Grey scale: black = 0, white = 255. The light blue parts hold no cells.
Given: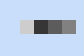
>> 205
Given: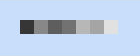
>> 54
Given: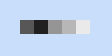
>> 87
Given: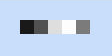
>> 25
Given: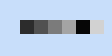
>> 44
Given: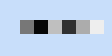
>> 119
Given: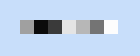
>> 160
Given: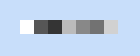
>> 255
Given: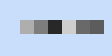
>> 174
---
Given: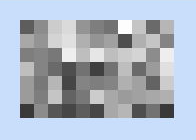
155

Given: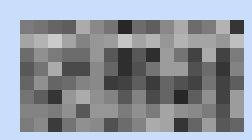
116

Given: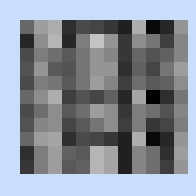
103

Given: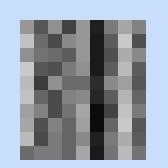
166

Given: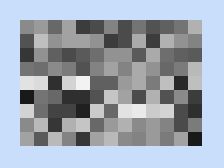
211

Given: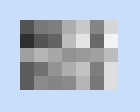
160

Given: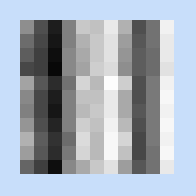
177

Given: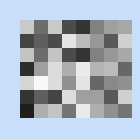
213
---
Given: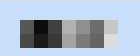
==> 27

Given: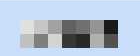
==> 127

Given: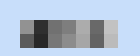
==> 40

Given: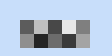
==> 37

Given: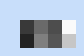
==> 127

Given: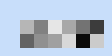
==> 144

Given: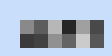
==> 66

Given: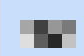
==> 94

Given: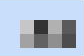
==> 98

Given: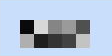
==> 30
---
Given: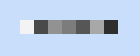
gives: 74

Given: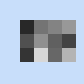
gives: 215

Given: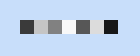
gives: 197

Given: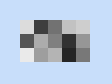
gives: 158

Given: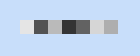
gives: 82

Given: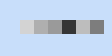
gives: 175

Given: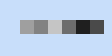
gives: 130

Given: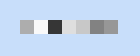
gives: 249

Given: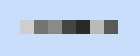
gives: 116

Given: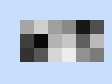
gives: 87
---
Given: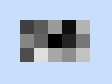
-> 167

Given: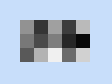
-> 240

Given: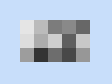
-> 109

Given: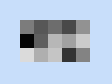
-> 197

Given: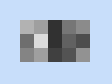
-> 64

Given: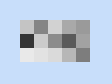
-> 218

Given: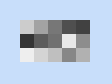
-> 191
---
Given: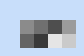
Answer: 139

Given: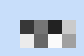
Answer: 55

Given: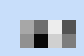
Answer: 167

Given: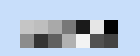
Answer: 197

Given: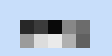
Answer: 39

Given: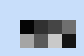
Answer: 5

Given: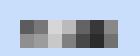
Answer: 92

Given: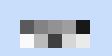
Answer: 90
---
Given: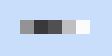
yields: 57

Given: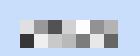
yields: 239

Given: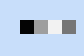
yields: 158

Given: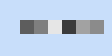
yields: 127

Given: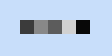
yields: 136

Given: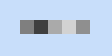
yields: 63

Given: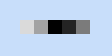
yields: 163

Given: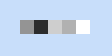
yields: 44

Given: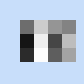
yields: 252
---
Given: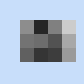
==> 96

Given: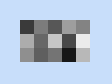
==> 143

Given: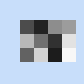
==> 98

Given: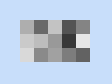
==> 217

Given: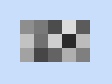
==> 162

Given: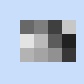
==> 179

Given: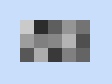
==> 87

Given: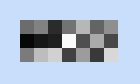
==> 123
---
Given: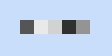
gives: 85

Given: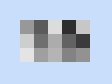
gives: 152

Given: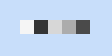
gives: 245

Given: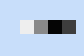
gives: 238

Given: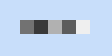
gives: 114

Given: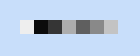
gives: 238
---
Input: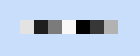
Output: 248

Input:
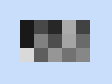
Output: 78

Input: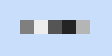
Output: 85

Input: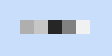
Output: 38

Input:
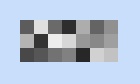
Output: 215

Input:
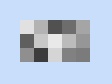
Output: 233
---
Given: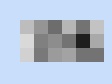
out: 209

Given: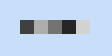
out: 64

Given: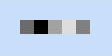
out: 107

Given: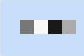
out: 119

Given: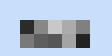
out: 121

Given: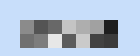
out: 112
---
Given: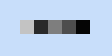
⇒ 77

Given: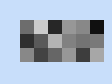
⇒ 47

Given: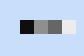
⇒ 143

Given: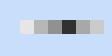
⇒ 168

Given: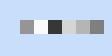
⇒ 149

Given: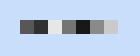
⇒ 87

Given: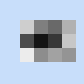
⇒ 76

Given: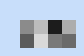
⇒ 106
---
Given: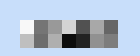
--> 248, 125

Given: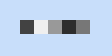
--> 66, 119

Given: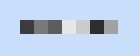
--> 60, 162

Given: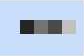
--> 38, 193

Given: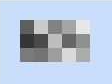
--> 94, 171

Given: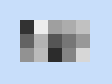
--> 50, 215

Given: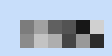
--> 124, 43

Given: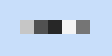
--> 198, 117

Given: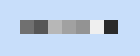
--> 112, 42
